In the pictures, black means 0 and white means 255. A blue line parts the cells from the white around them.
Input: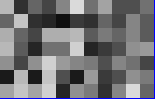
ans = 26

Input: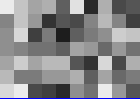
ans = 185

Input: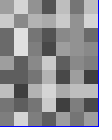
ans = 117

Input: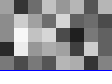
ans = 41

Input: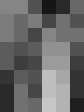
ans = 41

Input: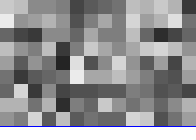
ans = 179

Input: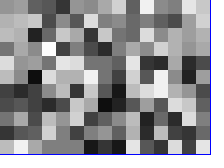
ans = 53

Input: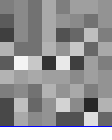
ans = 72

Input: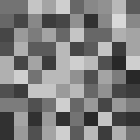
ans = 49
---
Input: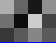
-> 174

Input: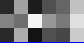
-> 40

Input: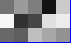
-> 115

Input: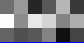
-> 111

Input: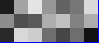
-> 28

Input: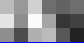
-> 187

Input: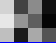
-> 211

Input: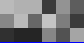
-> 186

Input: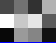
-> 71
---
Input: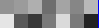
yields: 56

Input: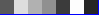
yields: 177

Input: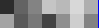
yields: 120

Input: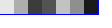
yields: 60

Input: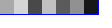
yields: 73

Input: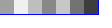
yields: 190
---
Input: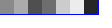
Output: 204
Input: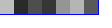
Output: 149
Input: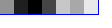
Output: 199
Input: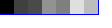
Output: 127
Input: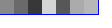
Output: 87
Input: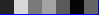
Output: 90
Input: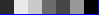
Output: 70
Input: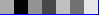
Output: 192
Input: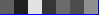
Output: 107
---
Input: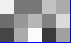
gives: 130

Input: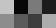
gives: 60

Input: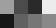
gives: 118

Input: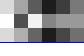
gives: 153

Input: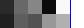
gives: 152

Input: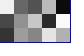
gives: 42

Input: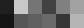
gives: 54

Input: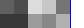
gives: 136

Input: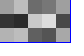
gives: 221

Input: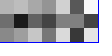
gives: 128
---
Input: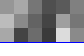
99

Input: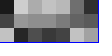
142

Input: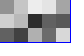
44

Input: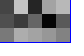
101

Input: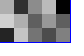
95

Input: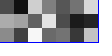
97
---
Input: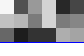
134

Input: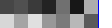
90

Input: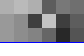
93

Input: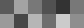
142

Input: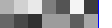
166

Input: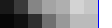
187
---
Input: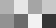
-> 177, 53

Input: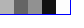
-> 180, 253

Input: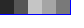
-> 40, 121

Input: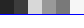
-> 37, 246

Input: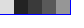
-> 222, 150

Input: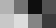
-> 179, 59
